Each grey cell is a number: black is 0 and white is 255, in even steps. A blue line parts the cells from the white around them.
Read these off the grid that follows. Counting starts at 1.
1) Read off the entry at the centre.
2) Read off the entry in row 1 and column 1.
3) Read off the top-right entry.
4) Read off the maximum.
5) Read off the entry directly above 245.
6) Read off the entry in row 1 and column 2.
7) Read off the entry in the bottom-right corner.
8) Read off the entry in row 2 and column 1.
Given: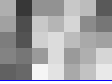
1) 219
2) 174
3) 89
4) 245
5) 154
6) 55
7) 233
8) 161

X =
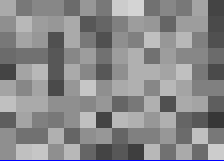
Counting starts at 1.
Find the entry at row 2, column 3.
157
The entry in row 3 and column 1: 120
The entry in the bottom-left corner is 143
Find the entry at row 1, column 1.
170
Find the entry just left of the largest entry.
204
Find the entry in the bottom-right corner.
204
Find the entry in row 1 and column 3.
135
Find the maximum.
212
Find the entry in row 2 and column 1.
143
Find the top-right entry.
68
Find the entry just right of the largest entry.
113
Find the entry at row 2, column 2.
184
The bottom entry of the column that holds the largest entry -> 62
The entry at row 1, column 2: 120
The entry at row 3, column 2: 164
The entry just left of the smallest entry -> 87

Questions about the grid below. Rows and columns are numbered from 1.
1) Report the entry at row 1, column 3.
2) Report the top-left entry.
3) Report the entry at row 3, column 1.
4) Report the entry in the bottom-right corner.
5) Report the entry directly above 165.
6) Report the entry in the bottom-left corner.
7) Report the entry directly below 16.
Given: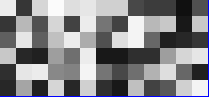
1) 214
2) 236
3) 95
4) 244
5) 230
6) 39
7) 24
